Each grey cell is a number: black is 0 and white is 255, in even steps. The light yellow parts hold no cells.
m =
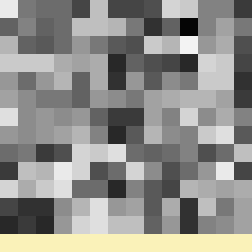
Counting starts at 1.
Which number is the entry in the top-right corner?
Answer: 58
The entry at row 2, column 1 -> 98
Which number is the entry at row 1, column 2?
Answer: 120
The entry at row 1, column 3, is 108
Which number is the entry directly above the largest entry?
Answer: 5
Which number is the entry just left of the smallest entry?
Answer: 98
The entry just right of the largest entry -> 151
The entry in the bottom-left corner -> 40
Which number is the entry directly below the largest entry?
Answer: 40
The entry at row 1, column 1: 234
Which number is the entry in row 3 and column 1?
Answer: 181
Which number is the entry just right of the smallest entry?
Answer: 130
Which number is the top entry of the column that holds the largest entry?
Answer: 202
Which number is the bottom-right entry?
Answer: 162
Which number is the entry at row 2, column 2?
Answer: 130
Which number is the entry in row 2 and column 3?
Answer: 98
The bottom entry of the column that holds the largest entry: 49
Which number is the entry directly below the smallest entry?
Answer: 243
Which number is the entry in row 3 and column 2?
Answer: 98

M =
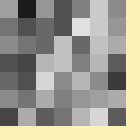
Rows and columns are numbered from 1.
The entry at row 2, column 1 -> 116
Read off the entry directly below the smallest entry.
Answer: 80
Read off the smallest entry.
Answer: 27
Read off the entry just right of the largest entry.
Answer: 202
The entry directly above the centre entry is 193
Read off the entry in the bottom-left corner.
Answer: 69
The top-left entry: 159
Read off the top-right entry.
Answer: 139
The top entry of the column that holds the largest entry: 128
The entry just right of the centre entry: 128
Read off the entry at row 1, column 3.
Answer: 150
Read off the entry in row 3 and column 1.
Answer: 139
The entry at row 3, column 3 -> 104
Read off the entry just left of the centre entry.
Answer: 182
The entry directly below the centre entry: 139

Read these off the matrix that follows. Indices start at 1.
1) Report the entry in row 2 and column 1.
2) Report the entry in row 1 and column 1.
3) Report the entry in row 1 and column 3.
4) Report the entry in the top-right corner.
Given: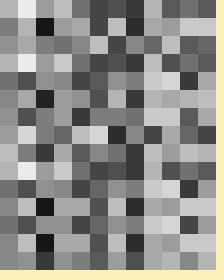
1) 125
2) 180
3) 156
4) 90

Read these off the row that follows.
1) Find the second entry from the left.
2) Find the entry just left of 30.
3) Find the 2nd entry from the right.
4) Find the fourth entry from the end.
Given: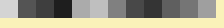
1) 84
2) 62
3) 117
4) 52

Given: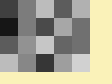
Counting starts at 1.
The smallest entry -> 22
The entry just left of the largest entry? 158
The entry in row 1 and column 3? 188
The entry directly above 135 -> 146
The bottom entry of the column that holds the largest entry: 209
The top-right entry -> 177

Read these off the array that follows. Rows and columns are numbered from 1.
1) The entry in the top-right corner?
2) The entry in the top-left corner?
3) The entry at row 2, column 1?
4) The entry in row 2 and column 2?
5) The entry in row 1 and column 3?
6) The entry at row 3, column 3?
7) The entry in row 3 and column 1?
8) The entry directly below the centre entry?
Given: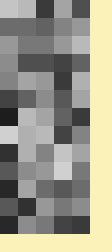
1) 79
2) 196
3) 108
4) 108
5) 58
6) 120
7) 152
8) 185

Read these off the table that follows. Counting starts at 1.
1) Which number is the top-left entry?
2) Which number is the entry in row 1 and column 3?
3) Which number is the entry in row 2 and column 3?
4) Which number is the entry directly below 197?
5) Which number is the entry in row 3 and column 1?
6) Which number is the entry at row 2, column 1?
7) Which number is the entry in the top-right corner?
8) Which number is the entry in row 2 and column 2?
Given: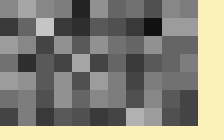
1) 135
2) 135
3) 197
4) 68
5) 156
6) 57
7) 125
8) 101

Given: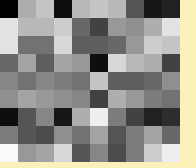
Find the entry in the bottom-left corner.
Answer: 249
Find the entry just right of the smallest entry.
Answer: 174
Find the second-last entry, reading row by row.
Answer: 205
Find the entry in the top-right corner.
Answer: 33
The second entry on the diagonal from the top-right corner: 174
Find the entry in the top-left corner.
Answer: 3
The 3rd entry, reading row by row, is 196
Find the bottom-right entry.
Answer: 238
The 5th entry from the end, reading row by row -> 134
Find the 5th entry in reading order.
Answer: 184
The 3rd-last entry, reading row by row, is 124

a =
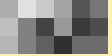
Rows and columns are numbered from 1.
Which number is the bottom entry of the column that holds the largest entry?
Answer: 129
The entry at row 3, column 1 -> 181
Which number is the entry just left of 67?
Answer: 129
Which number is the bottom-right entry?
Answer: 108
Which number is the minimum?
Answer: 48

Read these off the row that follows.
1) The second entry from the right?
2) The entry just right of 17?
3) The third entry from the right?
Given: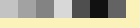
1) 17
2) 99
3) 78

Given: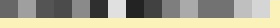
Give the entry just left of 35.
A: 224
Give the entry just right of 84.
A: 75
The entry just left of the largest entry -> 47
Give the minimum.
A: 35
